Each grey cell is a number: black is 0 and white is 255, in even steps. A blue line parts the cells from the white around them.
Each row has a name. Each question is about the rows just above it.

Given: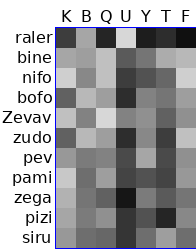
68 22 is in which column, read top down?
U
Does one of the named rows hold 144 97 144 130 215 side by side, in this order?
no
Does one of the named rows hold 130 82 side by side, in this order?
no

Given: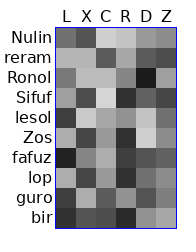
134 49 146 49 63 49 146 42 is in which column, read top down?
R
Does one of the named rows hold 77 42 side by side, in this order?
yes
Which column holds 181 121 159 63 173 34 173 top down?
L
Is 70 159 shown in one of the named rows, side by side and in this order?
no
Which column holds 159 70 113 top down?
Z
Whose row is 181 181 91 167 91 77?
reram

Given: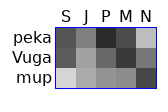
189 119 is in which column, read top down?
N
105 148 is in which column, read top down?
P
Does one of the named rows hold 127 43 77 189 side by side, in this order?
yes
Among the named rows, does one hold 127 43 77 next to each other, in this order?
yes

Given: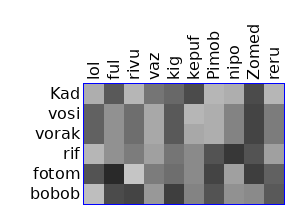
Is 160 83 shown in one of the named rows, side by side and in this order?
no
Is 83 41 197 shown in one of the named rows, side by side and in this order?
yes
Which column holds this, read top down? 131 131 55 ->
nipo
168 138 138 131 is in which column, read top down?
kepuf
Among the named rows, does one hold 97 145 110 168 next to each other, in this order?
yes
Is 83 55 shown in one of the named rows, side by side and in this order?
yes
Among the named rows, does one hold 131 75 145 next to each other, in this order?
no

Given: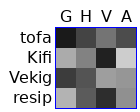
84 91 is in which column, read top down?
H
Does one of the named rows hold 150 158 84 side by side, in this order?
no
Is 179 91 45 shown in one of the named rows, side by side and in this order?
yes
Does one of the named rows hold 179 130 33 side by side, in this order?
no

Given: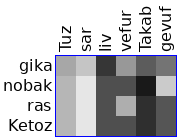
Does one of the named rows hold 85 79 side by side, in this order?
no
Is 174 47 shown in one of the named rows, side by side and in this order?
yes
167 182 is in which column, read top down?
Tuz
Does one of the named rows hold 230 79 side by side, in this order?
yes

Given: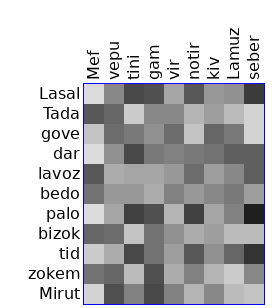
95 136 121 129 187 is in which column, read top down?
Lamuz
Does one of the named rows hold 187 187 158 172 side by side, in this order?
no

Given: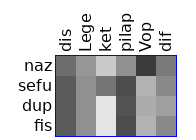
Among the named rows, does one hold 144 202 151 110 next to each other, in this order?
no
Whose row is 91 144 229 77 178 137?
fis
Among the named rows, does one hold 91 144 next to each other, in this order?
yes
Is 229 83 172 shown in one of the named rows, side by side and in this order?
yes
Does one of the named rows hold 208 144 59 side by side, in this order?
no

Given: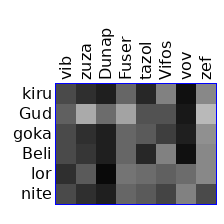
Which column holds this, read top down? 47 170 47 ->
zuza
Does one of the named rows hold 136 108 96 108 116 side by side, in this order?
no
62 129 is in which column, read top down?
Vifos

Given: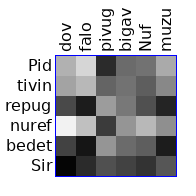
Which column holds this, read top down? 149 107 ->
bigav
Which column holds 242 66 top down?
dov
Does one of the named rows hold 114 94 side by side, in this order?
yes
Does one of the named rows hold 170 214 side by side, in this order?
no
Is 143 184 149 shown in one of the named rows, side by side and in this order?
no
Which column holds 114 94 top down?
Nuf
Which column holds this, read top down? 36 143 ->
muzu

